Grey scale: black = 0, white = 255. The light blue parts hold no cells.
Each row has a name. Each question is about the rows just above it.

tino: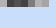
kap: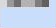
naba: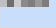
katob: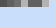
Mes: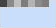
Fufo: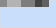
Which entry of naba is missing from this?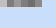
[204]
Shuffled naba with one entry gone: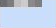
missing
[153]
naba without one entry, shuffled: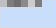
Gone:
[153]
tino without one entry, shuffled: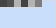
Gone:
[165]

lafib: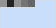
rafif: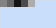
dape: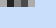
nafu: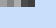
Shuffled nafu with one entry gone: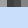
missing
[172]
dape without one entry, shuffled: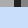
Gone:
[75]
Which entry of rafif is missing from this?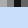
[75]
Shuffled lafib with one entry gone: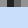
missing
[116]
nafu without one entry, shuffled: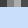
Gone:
[160]

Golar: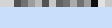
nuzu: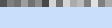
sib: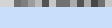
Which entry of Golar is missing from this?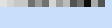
[98]
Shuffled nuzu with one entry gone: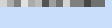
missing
[141]
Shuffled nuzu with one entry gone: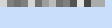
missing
[141]

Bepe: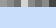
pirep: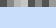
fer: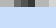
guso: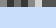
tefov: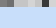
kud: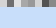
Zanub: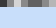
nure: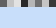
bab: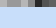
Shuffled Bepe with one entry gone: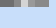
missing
[69]
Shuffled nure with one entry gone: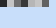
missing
[226]
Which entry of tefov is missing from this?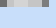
[56]
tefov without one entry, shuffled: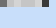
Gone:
[125]
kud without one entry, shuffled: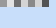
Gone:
[168]
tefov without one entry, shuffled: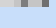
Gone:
[56]
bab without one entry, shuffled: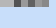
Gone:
[40]

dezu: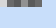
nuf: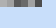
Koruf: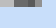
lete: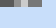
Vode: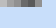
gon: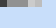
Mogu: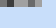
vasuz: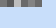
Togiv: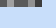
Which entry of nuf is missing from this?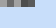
[176]
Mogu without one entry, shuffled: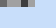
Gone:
[119]
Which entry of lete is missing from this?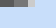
[145]
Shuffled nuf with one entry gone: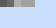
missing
[77]
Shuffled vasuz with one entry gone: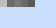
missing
[131]

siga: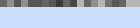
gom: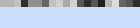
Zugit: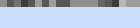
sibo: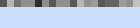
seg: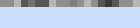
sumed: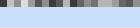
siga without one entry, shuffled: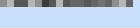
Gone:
[72]
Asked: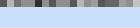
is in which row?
sibo
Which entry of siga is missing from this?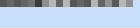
[72]
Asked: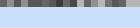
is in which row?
siga
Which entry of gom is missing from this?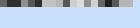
[168]
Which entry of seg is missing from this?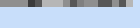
[114]
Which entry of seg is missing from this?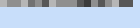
[128]

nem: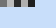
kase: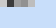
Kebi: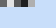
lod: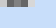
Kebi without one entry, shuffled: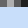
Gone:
[227]
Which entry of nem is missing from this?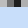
[43]

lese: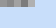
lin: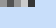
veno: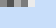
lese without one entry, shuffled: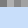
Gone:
[150]
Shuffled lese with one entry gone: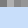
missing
[162]

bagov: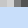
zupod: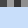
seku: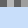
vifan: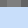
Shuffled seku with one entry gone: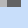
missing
[158]
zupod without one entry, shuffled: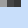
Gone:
[143]
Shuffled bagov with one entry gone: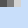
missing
[198]
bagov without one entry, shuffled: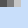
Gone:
[211]
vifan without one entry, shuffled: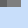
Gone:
[112]

